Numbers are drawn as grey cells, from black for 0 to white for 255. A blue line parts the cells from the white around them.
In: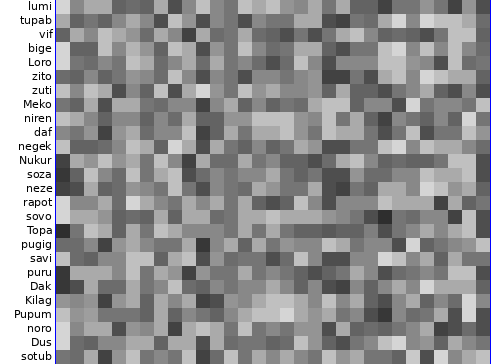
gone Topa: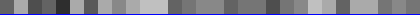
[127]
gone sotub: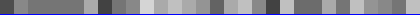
[201]
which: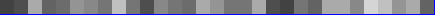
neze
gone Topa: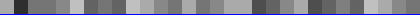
[89]
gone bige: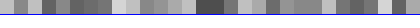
[180]
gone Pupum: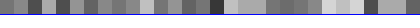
[158]

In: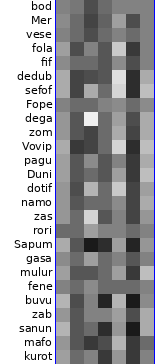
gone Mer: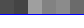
[98]
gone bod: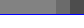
[119]

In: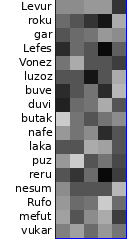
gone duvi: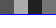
[107]
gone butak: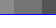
[203]
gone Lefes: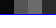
[95]
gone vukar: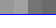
[128]
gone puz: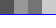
[72]

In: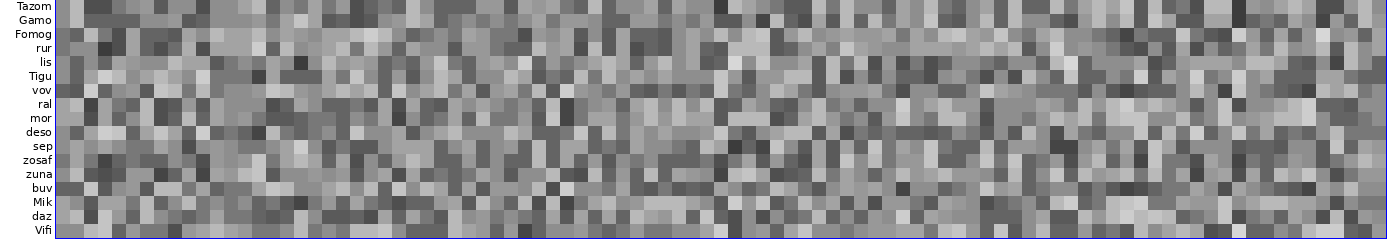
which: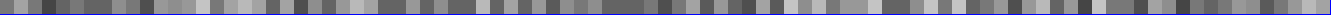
zosaf
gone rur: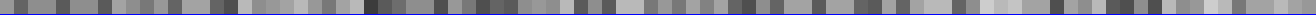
[174]
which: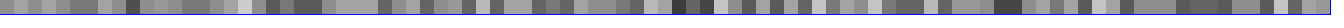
sep
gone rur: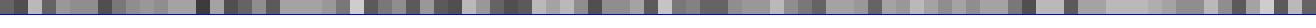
[109]
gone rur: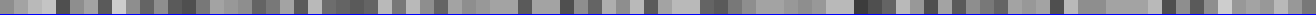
[130]

